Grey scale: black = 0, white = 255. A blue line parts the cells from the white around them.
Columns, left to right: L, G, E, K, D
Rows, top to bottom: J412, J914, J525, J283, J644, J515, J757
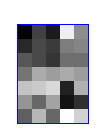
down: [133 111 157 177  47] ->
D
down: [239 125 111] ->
K
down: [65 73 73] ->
G

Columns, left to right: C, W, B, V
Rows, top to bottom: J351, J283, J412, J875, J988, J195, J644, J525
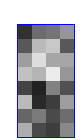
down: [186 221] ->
W
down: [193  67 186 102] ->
C
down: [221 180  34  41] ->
W

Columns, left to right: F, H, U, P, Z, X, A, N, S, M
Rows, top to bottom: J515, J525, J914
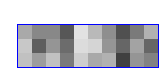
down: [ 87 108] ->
P
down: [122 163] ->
S
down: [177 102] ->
M
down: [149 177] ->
A
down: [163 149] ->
S
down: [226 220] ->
Z

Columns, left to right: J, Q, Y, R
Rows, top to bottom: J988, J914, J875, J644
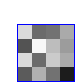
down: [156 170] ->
R
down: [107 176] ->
Q

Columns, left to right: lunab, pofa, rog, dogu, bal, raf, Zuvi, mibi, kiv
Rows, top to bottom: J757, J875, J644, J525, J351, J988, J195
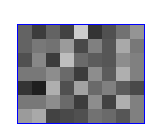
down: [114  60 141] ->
rog
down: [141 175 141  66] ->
rog

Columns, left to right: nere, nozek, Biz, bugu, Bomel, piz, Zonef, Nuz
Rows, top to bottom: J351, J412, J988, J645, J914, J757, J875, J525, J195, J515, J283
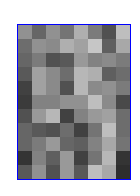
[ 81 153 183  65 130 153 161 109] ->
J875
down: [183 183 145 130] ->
Bomel
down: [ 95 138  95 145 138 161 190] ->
Zonef
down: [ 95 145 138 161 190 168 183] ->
Zonef
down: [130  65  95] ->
Bomel

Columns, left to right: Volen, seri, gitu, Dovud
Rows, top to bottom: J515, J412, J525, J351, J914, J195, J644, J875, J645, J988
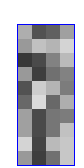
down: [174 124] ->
Dovud
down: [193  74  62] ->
seri
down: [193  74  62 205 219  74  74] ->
seri
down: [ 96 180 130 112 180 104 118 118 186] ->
gitu
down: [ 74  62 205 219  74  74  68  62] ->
seri
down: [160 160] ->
Volen

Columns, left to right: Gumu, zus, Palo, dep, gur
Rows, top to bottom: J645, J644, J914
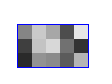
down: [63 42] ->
Gumu
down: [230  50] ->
gur
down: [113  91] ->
dep

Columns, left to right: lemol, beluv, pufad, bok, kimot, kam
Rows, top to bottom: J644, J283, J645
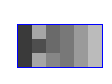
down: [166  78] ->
beluv
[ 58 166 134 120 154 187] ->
J645
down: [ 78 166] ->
beluv
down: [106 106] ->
pufad
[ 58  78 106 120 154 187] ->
J283

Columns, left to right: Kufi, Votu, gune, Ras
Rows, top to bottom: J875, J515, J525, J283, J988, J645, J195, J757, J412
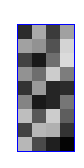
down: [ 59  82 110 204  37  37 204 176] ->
gune
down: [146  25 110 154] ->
Votu
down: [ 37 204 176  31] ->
gune
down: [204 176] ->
gune
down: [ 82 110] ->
gune
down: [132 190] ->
Kufi

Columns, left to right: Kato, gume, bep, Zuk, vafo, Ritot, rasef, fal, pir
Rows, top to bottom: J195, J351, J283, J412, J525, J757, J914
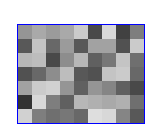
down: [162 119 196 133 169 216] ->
rasef
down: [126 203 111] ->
pir
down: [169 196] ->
gume
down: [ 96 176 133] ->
fal
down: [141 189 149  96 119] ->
Zuk
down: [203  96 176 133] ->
fal

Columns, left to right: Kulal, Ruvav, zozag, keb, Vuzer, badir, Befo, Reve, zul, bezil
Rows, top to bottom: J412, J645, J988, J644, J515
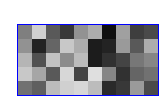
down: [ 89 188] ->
zozag
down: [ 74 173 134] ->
bezil
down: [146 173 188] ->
Vuzer
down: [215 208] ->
keb
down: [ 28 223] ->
badir
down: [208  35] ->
Ruvav

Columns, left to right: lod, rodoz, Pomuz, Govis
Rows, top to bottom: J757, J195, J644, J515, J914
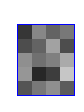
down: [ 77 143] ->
lod
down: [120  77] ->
Govis
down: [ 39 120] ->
rodoz
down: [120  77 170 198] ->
Govis
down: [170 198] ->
Govis
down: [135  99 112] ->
rodoz
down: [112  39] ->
rodoz

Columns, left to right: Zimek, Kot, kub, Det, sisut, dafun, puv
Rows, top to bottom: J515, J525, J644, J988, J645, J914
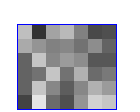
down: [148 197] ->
Kot
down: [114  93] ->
Det

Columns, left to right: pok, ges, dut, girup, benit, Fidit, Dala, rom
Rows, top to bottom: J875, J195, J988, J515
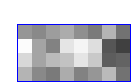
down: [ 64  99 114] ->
rom
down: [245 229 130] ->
benit

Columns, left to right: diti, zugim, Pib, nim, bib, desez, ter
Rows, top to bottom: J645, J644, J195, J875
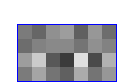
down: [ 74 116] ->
desez
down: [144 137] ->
Pib
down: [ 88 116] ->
Pib
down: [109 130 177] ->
ter
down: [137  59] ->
nim

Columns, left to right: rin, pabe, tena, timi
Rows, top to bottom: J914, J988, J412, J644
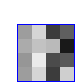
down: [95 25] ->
timi
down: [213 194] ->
pabe

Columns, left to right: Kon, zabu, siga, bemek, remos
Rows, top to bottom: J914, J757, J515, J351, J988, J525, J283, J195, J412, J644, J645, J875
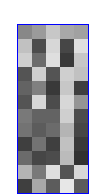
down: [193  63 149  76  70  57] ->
remos
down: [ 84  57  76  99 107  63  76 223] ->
siga
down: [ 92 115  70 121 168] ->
zabu

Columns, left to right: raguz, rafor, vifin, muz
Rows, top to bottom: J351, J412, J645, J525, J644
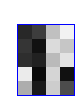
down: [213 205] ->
vifin
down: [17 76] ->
muz
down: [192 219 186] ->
vifin
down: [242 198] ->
muz

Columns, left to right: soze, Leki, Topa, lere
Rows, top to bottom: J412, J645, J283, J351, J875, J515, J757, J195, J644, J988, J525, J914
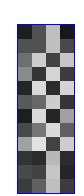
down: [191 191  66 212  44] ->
Topa
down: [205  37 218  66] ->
Topa
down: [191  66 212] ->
Topa
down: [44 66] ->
Leki

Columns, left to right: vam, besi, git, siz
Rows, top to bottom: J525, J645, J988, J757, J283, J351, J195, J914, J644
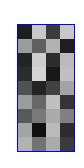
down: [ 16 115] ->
besi
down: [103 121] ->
besi
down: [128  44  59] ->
siz
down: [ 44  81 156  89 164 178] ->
vam
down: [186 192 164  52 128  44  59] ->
siz

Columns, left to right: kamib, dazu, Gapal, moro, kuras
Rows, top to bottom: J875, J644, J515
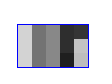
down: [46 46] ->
moro
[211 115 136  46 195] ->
J644
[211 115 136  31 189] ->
J515

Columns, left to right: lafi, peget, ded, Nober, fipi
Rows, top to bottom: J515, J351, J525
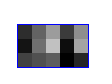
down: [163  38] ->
fipi
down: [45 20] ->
lafi
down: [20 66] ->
lafi
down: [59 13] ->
Nober
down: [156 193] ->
ded
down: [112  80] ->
peget

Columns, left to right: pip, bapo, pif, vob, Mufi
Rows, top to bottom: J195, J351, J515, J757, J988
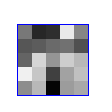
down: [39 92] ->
bapo
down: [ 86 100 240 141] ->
pip

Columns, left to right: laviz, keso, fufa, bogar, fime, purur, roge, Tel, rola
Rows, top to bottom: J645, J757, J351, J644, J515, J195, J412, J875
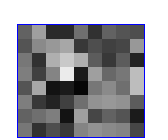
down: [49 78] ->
purur
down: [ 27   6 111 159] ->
fime
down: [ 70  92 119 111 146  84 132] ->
Tel
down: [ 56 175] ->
fime

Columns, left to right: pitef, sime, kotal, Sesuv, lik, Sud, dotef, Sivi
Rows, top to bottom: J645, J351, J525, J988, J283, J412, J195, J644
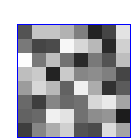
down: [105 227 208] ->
Sesuv
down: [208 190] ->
Sivi
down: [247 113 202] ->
Sesuv
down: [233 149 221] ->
dotef
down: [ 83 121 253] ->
pitef

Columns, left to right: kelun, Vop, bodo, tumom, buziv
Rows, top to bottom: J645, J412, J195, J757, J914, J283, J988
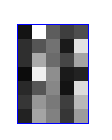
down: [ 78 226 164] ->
buziv
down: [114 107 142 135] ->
bodo

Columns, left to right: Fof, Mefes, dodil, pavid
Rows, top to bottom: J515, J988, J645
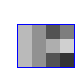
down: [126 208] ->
pavid

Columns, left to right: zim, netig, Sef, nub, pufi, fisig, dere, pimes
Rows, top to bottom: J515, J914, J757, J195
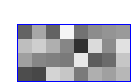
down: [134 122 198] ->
nub
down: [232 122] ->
pufi
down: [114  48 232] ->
pufi
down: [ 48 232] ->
pufi
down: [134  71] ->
netig

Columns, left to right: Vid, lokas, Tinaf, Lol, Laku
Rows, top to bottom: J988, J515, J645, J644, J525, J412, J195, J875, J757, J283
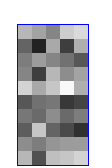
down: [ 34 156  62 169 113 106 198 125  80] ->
lokas
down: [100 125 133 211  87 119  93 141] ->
Vid

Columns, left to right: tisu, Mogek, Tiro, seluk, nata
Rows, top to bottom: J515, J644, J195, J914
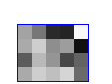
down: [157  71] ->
seluk
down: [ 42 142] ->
Tiro
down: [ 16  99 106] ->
nata
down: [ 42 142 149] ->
Tiro
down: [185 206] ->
Mogek
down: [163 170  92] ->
tisu

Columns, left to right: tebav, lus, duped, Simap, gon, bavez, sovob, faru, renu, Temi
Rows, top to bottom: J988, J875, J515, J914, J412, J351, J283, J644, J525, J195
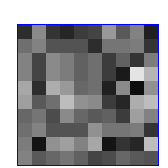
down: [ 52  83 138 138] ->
duped
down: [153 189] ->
Simap
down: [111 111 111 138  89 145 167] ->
bavez
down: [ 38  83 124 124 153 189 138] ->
Simap
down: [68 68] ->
lus

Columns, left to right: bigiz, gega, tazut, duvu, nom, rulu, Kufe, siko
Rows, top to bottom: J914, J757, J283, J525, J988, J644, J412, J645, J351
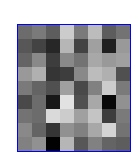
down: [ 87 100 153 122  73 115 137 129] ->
bigiz
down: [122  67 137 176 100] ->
gega
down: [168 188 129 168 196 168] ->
rulu
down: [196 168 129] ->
rulu
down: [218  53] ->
tazut
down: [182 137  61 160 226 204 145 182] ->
duvu

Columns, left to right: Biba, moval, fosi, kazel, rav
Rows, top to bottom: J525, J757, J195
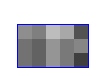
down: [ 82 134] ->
rav
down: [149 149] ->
fosi

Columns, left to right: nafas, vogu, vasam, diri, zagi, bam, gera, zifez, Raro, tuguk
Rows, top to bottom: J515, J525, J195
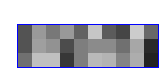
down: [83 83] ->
nafas
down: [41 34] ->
tuguk
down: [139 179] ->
gera
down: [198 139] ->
bam
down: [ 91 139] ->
gera
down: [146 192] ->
vasam

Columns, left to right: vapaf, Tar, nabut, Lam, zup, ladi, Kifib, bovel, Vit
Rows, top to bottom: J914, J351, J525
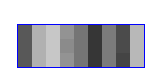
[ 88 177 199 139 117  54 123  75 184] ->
J351

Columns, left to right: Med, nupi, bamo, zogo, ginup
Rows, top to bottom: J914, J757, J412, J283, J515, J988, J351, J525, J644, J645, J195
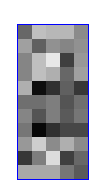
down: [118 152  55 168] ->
Med
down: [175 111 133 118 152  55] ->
Med
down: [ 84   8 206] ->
nupi
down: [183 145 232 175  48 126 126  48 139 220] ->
bamo
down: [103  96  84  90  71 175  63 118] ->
zogo

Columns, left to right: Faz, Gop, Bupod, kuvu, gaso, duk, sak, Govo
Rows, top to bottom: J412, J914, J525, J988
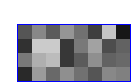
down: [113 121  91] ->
gaso
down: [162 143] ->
duk
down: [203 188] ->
Bupod
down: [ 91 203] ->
Bupod
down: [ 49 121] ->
Faz
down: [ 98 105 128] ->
Govo

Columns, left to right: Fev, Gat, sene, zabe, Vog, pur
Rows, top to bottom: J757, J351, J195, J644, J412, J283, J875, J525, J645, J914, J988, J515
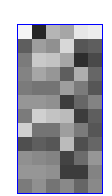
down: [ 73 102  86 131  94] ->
pur
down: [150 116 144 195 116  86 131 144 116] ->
sene
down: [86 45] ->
Vog
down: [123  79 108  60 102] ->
Vog
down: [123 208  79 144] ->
Fev
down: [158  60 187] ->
zabe

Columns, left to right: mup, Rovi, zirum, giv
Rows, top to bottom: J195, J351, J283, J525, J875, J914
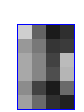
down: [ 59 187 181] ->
giv
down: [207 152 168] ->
mup
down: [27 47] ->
zirum
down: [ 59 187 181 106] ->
giv
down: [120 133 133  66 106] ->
Rovi
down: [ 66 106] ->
Rovi

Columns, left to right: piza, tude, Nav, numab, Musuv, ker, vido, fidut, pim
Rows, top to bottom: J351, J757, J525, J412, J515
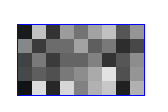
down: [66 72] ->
piza
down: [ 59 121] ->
tude
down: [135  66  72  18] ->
piza

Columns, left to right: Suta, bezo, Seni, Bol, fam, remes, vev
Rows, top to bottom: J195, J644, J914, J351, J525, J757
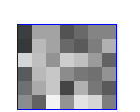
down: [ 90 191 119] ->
fam
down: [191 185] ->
bezo
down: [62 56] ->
Suta

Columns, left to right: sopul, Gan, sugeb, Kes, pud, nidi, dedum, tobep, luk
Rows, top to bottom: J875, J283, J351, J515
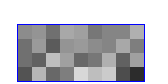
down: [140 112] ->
sopul
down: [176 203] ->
dedum
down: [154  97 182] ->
Gan

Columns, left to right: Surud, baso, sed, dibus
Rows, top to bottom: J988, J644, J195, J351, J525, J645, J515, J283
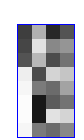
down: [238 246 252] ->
Surud
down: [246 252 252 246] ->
Surud
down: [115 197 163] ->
dibus
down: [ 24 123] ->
baso
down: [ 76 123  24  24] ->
baso
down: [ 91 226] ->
sed

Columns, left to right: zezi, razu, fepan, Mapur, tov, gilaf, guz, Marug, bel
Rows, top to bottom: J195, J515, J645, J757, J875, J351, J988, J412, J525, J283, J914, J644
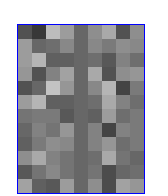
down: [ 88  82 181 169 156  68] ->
guz
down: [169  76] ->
guz
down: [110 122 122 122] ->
bel

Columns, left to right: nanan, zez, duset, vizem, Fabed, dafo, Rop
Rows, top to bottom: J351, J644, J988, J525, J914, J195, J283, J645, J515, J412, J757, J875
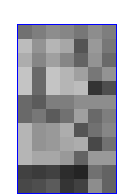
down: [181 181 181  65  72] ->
nanan
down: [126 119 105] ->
Rop
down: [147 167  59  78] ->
zez
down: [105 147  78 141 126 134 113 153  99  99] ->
Rop
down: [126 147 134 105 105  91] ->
zez
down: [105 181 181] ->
nanan

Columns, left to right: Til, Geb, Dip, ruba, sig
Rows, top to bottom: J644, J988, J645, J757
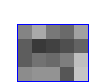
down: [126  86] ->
ruba
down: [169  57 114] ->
Geb

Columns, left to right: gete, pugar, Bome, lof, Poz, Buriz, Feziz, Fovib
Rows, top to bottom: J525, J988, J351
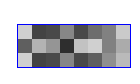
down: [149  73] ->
Bome
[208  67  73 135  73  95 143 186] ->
J351

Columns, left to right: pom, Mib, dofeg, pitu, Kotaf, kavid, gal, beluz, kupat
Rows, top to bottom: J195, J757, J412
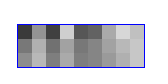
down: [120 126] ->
Kotaf
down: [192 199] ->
kupat
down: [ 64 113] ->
dofeg
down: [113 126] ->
dofeg
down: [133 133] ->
kavid

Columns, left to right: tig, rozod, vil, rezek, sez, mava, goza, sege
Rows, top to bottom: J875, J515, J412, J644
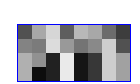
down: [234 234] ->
rezek
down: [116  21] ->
sez
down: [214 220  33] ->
vil
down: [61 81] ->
sege
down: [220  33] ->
vil
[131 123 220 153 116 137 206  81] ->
J515
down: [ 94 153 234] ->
rezek

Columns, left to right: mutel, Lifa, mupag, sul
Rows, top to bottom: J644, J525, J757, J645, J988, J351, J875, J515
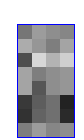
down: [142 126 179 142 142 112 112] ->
mupag
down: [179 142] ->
mupag
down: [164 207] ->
sul
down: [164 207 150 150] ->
sul
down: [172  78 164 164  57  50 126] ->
mutel
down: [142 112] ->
mupag
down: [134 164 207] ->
sul

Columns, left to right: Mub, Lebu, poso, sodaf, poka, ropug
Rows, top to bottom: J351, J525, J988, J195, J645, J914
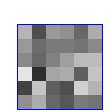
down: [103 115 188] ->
poka
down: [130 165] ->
poso
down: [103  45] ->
Lebu
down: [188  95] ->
poka
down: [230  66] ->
Mub

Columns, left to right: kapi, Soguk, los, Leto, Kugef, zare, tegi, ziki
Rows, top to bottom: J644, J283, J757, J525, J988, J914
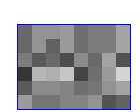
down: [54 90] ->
kapi
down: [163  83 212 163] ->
ziki
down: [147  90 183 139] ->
Soguk

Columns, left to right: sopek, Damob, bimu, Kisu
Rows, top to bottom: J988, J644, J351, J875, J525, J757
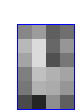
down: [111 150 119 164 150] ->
Kisu
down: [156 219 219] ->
Damob
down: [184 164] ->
sopek
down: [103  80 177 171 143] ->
bimu

